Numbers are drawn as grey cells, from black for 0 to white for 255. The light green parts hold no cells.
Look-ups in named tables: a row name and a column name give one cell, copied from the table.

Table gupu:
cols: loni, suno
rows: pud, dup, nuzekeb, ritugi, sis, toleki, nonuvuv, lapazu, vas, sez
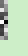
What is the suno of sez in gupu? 119
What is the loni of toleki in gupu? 254
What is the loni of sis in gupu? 67
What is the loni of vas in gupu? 61
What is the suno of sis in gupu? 181
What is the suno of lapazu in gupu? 230
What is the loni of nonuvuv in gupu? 51
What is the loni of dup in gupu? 108
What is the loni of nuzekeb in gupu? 230
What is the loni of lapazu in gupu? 68
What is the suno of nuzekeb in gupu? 147
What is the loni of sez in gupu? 169
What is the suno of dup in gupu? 153
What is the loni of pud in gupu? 114
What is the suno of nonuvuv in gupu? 171
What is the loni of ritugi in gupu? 79
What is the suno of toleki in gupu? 7
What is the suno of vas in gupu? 169
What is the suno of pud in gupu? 208

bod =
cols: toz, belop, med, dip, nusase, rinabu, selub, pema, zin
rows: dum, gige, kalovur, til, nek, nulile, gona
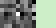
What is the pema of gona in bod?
84
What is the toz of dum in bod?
148
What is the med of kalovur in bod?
120
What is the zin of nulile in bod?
33
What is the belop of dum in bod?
128
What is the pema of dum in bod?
75
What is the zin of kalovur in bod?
196
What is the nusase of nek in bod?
143
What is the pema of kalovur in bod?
131
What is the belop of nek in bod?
53
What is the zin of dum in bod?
1
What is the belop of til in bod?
18
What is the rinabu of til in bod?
1
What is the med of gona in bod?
157
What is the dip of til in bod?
103
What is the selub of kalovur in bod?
129

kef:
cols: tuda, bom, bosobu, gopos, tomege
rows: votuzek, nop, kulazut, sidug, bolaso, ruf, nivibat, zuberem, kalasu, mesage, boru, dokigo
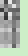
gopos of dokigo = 100
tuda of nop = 168
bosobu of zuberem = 207
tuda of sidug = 196
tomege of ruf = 154
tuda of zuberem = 203
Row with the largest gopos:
nop

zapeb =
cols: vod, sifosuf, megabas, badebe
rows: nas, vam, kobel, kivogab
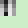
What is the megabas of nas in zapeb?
180
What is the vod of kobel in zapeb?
206
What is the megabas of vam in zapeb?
222
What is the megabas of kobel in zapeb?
230
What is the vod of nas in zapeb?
116
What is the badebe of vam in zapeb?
134
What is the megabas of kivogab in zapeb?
234
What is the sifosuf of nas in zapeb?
31
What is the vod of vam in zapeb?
172
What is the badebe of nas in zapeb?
112

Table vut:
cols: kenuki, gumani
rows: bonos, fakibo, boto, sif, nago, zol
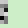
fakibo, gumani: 118
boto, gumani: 25
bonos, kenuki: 202
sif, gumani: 220
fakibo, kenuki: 132
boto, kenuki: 181
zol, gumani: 120
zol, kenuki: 173
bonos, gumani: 198
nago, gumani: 123
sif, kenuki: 184
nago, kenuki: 5
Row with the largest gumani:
sif

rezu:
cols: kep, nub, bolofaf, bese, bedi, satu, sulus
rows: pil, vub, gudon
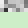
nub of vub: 174
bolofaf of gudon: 233
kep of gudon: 173
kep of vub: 230
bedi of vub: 196
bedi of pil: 200
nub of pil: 124
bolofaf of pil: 195
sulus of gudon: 225

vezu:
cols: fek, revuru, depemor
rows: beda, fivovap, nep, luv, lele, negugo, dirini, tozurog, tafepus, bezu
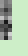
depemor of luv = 116
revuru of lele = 131
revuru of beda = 115
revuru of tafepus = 89
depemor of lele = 182
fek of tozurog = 90
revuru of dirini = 75
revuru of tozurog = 52
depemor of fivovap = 121
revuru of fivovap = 111
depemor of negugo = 143
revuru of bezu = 37

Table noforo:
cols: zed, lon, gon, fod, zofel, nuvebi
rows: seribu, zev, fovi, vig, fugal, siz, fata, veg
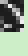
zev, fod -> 95
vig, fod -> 100
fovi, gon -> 39
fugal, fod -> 29
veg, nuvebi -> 223
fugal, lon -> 30
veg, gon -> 29
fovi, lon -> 31
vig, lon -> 29
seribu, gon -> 36
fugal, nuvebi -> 224
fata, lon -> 201
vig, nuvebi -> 64
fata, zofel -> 30
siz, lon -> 26
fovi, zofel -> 160

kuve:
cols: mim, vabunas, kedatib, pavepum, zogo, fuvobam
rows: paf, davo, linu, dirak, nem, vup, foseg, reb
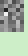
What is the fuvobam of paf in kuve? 163
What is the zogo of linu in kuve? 70
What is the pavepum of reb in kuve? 91
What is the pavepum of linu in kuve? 154
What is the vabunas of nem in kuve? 161
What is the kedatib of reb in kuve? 137
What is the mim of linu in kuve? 110
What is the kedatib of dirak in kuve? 86
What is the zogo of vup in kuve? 189
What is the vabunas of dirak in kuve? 242
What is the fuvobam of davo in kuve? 78
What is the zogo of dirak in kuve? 162
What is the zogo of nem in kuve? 108
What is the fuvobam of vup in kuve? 91
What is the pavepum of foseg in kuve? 125
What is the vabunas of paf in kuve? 123
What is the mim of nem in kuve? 172
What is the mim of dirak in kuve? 133

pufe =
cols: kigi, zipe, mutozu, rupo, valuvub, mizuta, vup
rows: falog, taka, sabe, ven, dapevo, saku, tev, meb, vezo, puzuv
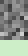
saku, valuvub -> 138
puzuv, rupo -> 150
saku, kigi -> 128
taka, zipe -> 111
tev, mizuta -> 123
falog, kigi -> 80
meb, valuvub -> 62
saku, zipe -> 107
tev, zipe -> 141
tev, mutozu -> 110
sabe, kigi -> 130
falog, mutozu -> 115
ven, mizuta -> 157
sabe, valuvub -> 132
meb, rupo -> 129
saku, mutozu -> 80
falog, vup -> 103
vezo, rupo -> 64
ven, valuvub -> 110
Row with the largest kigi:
vezo

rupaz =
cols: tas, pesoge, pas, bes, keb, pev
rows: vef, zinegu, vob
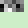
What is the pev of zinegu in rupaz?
111
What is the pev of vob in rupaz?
95
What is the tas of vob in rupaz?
39
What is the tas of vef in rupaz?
178
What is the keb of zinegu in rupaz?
12
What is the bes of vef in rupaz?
69
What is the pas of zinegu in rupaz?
94
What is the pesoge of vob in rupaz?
207
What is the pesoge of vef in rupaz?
124
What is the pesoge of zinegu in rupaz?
192
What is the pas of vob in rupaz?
246
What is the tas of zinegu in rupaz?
8
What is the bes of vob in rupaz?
135

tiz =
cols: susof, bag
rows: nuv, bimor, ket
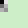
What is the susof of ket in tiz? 179
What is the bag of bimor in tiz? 183
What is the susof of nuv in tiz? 4
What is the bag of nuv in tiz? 227
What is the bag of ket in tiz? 148
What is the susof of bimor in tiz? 111

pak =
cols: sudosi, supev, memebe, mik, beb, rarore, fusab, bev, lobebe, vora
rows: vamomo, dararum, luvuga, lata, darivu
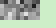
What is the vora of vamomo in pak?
72
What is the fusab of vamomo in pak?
138
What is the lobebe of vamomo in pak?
89
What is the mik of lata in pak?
172
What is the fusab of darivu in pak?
98
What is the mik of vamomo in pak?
124
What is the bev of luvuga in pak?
113
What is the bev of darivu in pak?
161
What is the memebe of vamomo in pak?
152
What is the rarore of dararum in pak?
154
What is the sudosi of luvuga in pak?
175

